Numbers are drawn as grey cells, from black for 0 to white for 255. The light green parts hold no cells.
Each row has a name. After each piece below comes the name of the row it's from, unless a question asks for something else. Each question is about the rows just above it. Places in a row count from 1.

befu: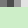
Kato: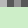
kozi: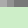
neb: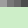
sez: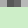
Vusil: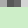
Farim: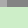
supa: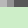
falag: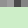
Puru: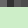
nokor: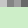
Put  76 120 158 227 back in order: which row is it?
befu
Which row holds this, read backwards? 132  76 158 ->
falag
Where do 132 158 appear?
nokor
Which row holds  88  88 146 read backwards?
supa

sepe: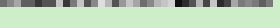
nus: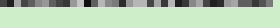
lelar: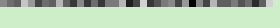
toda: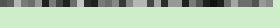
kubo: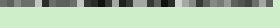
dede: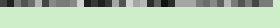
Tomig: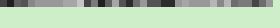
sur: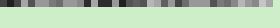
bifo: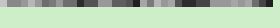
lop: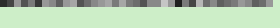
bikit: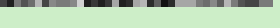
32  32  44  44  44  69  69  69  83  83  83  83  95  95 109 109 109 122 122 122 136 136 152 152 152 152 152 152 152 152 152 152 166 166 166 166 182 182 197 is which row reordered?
Tomig
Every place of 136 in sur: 12 34 37
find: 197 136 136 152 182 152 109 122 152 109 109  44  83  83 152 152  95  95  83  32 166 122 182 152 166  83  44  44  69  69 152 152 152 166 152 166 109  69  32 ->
bifo
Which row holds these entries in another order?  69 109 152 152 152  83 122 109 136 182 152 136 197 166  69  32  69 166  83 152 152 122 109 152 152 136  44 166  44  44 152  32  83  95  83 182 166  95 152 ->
sur
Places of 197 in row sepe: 9 12 19 24 31
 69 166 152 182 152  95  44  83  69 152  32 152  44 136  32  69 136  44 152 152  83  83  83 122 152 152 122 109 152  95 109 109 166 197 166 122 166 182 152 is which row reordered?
Tomig

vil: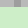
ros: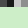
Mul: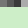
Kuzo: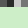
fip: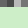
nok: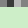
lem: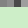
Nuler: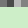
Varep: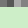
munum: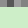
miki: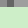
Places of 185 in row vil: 1 2 4
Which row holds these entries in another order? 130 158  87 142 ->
munum
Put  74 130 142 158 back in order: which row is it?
lem
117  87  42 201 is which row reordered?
Kuzo
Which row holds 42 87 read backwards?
Kuzo

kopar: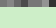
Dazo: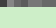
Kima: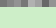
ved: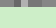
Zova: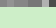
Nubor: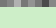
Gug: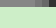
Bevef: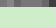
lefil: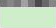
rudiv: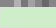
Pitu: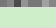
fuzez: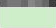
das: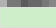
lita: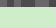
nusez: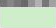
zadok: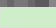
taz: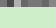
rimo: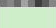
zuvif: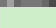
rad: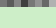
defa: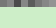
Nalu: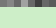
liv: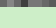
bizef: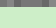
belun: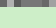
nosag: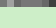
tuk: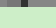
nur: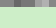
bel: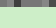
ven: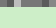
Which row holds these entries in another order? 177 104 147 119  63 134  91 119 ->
rad
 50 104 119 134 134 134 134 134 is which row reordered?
Gug
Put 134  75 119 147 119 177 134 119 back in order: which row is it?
Nubor
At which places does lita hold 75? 2 4 5 8
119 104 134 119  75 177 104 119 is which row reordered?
taz
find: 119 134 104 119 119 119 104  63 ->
Bevef

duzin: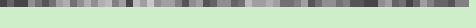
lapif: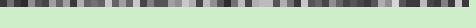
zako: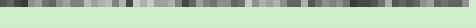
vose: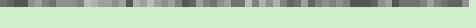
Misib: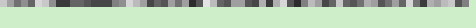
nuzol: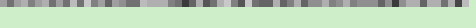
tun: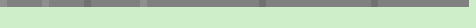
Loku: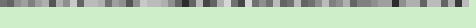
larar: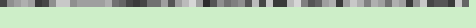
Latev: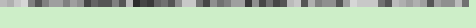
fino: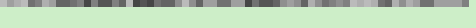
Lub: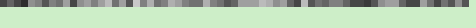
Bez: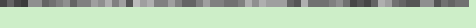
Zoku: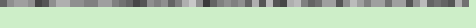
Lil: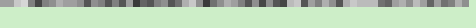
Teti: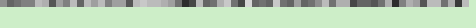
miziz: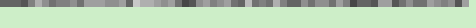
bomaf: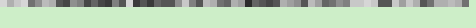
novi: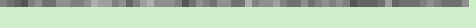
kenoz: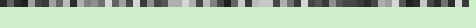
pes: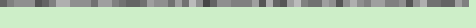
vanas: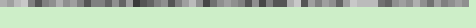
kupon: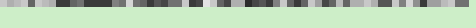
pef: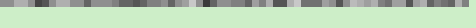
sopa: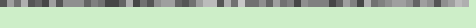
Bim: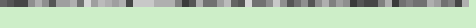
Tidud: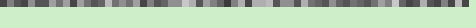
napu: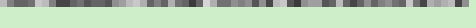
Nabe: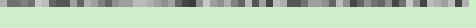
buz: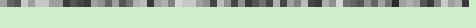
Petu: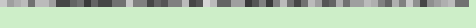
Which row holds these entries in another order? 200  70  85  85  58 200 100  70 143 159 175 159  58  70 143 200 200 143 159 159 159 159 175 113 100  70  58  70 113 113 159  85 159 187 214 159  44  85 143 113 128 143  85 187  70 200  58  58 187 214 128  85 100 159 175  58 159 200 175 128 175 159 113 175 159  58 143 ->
larar
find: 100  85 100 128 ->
pef
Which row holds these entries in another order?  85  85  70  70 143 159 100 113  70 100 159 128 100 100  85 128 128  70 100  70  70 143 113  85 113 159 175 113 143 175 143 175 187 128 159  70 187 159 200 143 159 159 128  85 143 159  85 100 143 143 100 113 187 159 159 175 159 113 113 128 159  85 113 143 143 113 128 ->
duzin

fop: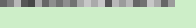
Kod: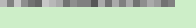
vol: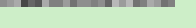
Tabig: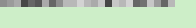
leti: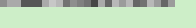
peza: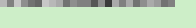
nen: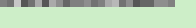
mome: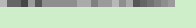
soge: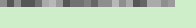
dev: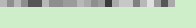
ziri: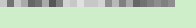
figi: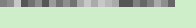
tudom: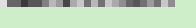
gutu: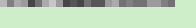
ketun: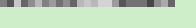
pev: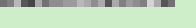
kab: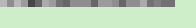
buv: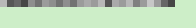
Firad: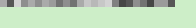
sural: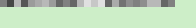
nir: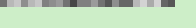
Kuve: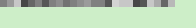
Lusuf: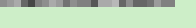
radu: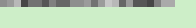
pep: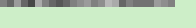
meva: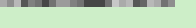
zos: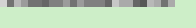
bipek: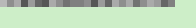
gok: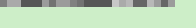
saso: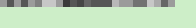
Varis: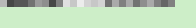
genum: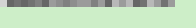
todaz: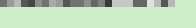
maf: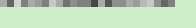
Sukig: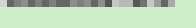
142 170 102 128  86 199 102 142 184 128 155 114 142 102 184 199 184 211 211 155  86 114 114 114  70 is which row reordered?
ketun
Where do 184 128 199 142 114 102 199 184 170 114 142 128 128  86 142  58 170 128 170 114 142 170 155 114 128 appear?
peza
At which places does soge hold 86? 2 4 5 10 20
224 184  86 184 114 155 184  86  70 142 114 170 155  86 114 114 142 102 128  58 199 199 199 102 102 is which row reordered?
todaz
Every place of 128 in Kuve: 1 6 8 11 14 15

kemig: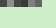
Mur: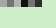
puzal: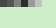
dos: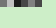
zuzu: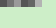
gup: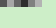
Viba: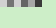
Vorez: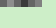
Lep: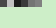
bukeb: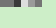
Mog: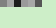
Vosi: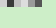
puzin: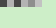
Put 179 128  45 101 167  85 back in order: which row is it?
gup
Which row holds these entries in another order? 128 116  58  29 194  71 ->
Lep
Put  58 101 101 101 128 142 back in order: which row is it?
Vorez
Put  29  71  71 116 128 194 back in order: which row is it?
dos

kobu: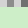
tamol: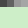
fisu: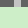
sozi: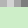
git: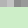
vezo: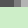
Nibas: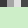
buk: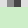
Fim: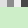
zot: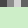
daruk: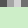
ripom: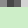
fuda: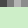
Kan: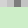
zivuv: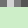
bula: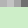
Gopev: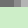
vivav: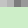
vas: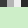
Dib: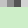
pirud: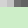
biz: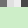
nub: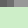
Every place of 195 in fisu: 3
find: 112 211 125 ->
zivuv
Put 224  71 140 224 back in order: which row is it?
buk
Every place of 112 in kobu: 4
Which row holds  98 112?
nub

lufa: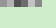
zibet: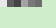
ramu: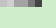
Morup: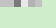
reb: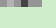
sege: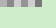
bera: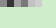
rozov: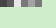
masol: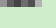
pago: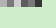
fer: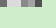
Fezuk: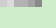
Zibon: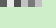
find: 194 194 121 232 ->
Morup
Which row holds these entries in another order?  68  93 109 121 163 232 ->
zibet
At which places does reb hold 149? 1 3 5 6

